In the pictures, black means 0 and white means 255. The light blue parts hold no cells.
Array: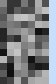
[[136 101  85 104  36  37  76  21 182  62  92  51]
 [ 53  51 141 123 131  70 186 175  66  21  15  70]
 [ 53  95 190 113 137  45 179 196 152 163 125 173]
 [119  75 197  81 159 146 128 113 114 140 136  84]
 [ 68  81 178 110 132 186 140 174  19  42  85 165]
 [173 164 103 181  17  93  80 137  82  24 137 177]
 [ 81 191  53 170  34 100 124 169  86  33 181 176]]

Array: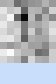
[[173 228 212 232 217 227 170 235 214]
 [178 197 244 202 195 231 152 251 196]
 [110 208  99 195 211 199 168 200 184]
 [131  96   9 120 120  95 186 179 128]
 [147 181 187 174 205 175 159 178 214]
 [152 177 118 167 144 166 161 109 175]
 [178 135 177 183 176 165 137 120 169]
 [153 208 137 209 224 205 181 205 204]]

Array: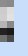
[[141 204 206 181  34 111]
 [137 221 225 136  26  75]]

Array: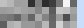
[[192 156 124  95]
 [182 160 118 175]
 [159 171 100 185]
 [161 162 142 153]
 [ 48 157 102 154]
 [126 134 170 139]
 [ 45 168 132 184]
 [ 61  92 101 105]
 [117 199 157 210]
 [244 193  78 155]
 [103 162 152 176]]

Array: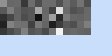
[[145  89  49  33  55]
 [103 125  71 130  74]
 [105  99 100 114  91]
 [ 56  83  77 112 128]
 [109  87  88  65  84]
 [ 77 167  17 121  92]
 [108 103 106 101  74]
 [107  65 159  30 114]
 [ 81 223  40  61 242]
 [112 106 122  87  99]
 [ 92  81 101  79 105]
 [115  89  99 104 100]
 [ 79 104 105 126  97]]

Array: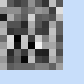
[[203 136  26 166 180 110 155 181 152 170]
 [ 90 143 171  82  53 218 212  42  61  92]
 [ 62 143 115  82  66   2  23 104  92 104]
 [ 78 100  92  40  64 199 196  56   9 103]
 [144 119 210 172 156  60   4 159 190 103]
 [ 88 151  91  85  64 202 240  34  69 127]
 [ 51 138  99  54  58 127 161  31  56 126]
 [190  64  84 166 194 183 166 190 171  98]
 [ 87 223 187  97  97  72 108  77 119 159]]

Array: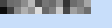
[[ 67  11]
 [108  64]
 [113 135]
 [141 175]
 [184 147]
 [ 78 220]
 [118 103]
 [108 128]
 [148 201]
 [ 50  70]
 [108 159]
 [122 137]
 [165 109]]
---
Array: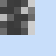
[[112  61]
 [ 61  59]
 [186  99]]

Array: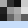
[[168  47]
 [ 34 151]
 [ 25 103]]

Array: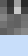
[[ 89  47]
 [113  59]
 [132 105]]

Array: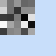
[[176 116]
 [212 115]
 [ 59  55]]

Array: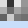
[[221  51]
 [175 107]
 [ 98 203]]

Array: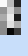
[[250 185]
 [148 213]
 [171 234]]

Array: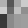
[[177  86]
 [207 106]
 [ 56 138]]
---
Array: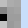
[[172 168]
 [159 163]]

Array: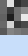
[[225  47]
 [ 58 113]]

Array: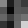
[[30 84]
 [ 7 87]]

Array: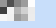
[[ 80 132]
 [242 178]]

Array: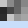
[[137  99]
 [ 71 101]]

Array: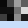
[[ 73 159]
 [ 15 111]]

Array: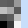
[[ 92 152]
 [168  89]]

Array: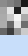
[[128 112]
 [227  30]]

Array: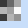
[[105 169]
 [161 251]]
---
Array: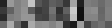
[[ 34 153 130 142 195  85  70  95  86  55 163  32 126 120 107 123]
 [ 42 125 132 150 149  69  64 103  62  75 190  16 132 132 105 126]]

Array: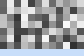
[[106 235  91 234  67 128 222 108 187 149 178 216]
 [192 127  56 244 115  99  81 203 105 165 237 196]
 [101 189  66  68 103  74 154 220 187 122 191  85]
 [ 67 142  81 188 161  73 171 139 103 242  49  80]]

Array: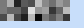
[[121 176  35  90  79 192 137 113 154 131]
 [ 76 184  71  31 183   8 121  90 128  56]]

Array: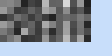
[[131 135 119  36  67  56 184  98 100 216  81 151  32]
 [ 50  74 113  94  61  86  60  35  94 106  98 122 101]
 [122  97  38 167  94  59 116  45  92 161  69 112  75]]

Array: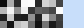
[[ 11 172  43 249 252  40 211 193  68]
 [ 32 203  33  29 147  34 217 136  66]]

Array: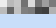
[[237 185 198 114 219 115 157 122]]

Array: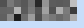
[[ 81 120  99  88 114  40 148  92  90  93 191]
 [ 96 138  28 109 156  78 134 120 105 118 173]]
